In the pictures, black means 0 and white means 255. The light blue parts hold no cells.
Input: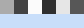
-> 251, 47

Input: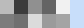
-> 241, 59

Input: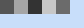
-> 199, 51

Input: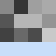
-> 201, 53

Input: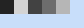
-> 211, 35

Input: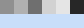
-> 229, 39

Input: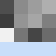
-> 241, 60

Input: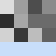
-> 221, 45
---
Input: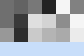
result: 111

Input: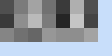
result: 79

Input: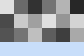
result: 224

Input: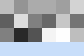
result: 190

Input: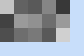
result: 196

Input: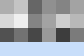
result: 174

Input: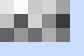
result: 230

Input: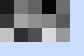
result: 27
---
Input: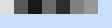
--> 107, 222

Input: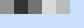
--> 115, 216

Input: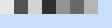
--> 48, 232

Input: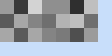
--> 111, 211

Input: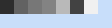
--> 131, 240

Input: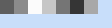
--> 198, 251

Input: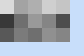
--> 153, 218
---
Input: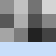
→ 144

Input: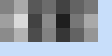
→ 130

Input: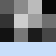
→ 93

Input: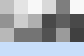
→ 193

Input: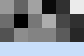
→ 153

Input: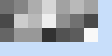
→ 113

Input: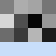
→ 128

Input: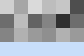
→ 208
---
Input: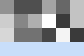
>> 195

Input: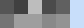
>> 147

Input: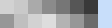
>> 107

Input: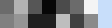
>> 138

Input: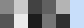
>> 47

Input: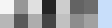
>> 161
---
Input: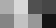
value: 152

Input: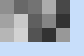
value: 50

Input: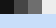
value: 110

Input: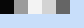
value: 211

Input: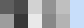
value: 136

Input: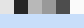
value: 77

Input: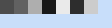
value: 45

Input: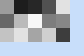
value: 207
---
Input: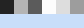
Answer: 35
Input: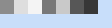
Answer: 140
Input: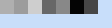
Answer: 175
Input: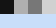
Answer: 19
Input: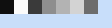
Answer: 15
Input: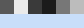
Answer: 88
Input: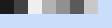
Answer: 26
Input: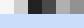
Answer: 246
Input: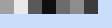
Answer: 160
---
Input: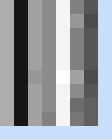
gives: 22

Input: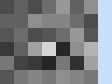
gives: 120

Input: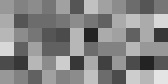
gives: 130

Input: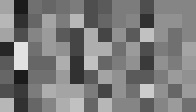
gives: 49

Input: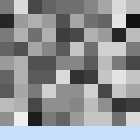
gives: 238
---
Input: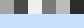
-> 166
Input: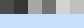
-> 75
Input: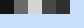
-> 19
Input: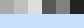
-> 170
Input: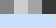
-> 132
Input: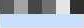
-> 91
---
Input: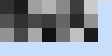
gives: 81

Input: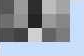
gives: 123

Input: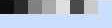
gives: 129

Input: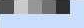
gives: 112

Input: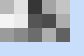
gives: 164

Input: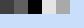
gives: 95

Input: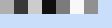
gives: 144

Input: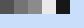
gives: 116
